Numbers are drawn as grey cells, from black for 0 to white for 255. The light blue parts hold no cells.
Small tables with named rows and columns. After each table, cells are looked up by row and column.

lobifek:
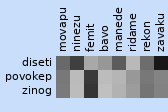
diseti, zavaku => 24
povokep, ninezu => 187
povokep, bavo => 188
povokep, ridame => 152
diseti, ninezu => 63
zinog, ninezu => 188
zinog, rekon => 116
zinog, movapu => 122
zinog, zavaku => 130
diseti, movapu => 105
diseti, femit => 168

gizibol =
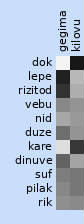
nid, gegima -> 167
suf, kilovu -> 119
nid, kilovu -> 153
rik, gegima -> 143
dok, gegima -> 244
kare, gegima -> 222
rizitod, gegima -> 50

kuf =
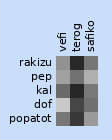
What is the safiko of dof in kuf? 112
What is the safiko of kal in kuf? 120
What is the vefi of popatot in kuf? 119
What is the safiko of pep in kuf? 175
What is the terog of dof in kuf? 70
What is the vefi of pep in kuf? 161
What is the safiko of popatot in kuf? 154
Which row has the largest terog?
pep

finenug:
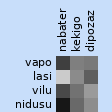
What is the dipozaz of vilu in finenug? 154
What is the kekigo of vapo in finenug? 127
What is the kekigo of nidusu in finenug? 105
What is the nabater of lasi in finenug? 203
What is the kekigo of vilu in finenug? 114
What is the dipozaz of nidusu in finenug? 141
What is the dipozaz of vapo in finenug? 121
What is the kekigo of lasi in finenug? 139
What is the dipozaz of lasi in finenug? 94
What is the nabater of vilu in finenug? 73
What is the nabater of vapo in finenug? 63
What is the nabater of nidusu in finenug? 23
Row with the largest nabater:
lasi

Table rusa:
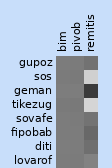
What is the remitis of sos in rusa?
208
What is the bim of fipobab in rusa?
124
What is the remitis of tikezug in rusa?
213
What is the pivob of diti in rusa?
124
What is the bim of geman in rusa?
125
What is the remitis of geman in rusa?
59
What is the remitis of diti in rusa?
111
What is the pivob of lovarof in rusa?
123
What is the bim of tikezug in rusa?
122
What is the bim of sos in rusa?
123
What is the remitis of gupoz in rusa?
114

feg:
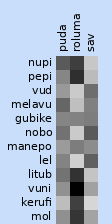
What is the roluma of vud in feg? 202
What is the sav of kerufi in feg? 214
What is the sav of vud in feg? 110
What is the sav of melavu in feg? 128
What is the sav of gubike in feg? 125
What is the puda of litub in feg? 115
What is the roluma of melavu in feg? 191
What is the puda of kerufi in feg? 189
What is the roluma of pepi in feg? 47
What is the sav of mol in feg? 163
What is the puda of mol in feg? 144
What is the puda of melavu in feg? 102
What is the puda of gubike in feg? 133
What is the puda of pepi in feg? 134
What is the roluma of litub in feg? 50

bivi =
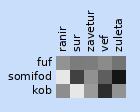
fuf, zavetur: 125
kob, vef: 45
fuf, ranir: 147
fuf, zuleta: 115
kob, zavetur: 154
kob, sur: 231
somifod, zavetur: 145
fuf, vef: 139
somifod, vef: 94
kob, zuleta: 146
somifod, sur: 65
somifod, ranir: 231
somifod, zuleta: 20
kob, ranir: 141

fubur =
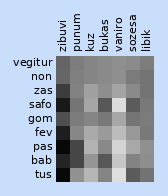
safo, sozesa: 91
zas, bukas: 142
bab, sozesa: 131
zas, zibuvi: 60
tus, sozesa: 91
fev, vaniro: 188
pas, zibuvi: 8
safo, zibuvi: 25
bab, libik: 142
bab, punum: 70
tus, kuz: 182
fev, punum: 135
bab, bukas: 87
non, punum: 128
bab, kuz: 149
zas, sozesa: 138
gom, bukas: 120
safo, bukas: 87
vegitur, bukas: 138

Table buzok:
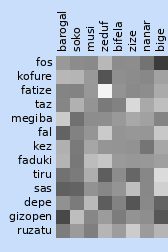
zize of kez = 146
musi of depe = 185
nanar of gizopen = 142
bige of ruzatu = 181
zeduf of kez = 149
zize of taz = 217
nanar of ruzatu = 155
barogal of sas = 96
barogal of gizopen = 72
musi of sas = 146

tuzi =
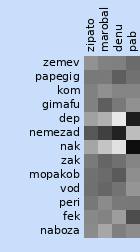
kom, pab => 133
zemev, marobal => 129
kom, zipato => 129
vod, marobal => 102
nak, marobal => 196
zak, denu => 112
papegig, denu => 94
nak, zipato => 165
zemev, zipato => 146
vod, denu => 115

